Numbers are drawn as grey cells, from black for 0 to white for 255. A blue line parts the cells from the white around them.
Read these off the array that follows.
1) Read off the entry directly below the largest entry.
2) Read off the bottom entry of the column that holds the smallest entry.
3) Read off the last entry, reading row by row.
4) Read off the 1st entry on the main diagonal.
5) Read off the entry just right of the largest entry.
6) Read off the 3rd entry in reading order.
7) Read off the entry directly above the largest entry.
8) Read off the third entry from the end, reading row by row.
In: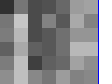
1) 184
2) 142
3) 136
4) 49
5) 75
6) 75
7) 118
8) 156

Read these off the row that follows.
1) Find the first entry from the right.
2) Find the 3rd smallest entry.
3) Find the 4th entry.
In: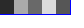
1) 86
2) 105
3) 219

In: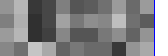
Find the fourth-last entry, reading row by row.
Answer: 106
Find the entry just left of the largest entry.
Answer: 112
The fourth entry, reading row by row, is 71
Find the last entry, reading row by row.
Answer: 169
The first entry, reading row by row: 148
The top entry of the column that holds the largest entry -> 56
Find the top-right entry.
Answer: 155
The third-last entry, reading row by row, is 56
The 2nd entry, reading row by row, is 182
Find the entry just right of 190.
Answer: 112
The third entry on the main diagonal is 48
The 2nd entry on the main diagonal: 175
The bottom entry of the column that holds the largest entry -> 197

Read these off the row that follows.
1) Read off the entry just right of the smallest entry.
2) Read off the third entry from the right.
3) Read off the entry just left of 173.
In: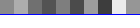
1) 235
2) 61
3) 138

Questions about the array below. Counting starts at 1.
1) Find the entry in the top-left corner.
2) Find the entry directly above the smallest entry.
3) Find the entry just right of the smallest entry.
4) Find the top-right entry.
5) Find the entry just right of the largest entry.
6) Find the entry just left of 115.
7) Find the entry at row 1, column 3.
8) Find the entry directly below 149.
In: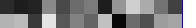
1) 43
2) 149
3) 108
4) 65
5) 87
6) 171
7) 35
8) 8

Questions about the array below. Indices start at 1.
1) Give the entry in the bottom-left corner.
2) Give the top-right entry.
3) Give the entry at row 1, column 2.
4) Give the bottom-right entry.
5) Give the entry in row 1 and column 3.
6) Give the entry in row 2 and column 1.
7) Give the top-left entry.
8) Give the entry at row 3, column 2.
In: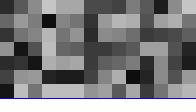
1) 21
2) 197
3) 89
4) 182
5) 139
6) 103
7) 43
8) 116

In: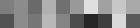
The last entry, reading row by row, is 90
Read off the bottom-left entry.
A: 83
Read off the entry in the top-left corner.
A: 126
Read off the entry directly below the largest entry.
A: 39
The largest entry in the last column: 168
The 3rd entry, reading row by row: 106

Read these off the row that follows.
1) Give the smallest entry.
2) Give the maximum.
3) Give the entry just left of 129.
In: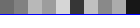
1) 23
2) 214
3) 109

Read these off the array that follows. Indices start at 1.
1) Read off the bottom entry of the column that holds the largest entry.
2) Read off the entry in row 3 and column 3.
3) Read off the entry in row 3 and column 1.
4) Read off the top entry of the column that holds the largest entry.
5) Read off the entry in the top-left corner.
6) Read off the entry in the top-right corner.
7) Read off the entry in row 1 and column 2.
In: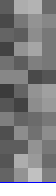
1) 193
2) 141
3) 100
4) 179
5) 93
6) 107
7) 173

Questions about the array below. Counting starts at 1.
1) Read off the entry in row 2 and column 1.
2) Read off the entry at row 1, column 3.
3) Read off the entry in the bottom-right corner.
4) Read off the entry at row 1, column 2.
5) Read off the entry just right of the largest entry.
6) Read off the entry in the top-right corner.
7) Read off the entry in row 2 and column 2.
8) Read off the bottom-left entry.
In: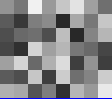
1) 91
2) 241
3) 233
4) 119
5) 153
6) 111
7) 56
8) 176
